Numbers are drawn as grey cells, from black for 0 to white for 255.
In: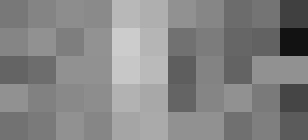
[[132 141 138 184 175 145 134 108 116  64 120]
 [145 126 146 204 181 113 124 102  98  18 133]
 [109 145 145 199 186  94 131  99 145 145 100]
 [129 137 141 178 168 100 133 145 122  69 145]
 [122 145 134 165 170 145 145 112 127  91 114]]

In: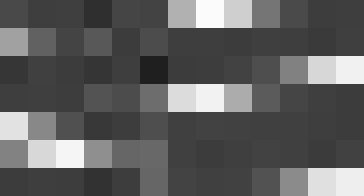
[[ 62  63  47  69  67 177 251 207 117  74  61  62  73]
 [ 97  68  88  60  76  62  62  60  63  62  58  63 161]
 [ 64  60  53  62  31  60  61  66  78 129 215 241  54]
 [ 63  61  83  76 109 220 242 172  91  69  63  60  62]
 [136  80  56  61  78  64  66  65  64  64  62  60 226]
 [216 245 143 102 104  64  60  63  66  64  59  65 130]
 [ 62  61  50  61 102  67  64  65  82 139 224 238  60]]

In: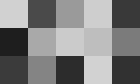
[[ 74 154 206  57 209]
 [169 203 190 123  30]
 [132  44 210  49  59]]

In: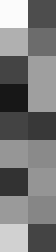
[[ 77 251]
 [108 176]
 [159  68]
 [159  23]
 [ 56  67]
 [138 150]
 [149  50]
 [134 154]
 [ 68 209]]

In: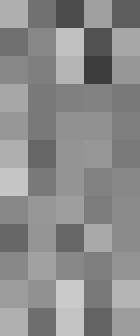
[[113  76 160  93 175]
 [135 193  81 167 111]
 [127 180  61 150 136]
 [121 128 130 121 167]
 [121 145 145 126 151]
 [102 148 151 122 175]
 [121 148 129 136 197]
 [151 158 125 138 136]
 [149 102 169 139 103]
 [161 136 127 147 136]
 [145 202 121 181 156]
 [110 195  99 156 176]]

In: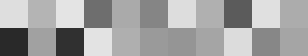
[[180 228 110 170 133 221 176  91 224 172 222]
 [161  48 227 175 154 149 165 220 135 165  41]]

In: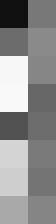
[[120  17]
 [138 108]
 [134 247]
 [103 249]
 [109  82]
 [122 212]
 [116 206]
 [133 169]]
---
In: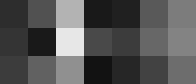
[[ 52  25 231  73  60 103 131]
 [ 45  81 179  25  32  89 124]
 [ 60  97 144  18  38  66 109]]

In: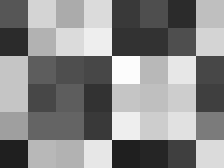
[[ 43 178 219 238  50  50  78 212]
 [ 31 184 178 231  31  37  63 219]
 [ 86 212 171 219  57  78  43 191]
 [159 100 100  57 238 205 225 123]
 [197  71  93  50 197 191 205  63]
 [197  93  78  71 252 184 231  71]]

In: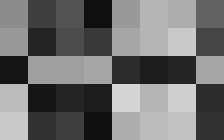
[[ 21 159 159 166  44  28  36 166]
 [140  63  83  15 153 181 173  98]
 [153  36  76  56 166 181 201  69]
 [201  50  63  15 173 188 194  50]
 [188  21  36  28 213 181 207  44]]

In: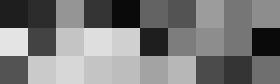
[[ 83 202 215 196 189 163 183  75  52 111]
 [228  67 196 222 208  30 125 141 118  10]
 [ 30  44 149  52  10  99  83 156 118 141]]

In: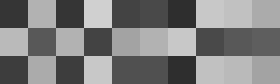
[[186  88 178  67 163 178 200  73  88  94]
 [ 61 171  61 200  80  80  46 193 186 163]
 [ 53 178  53 208  67  73  46 200 193 171]]

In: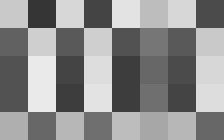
[[201  53 215  68 227 189 215  75]
 [175 103 183 111 189 167 183 103]
 [ 97 207  89 207  82 118  89 201]
 [ 82 234  68 221  61 103  75 215]
 [ 82 234  61 227  61 111  68 221]]
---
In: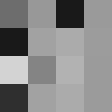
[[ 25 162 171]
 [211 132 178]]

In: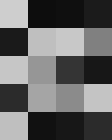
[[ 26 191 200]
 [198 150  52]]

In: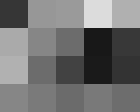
[[170 134 108]
 [177 108  66]]

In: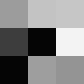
[[ 61   5 243]
 [  5 158 148]]

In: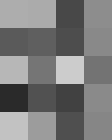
[[ 90  95  77]
 [183 117 204]]

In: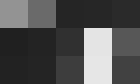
[[32 35 48]
 [34 36 61]]

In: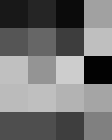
[[ 85 102  61]
 [192 148 205]]

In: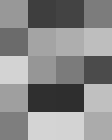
[[107 164 174]
 [211 150 123]]
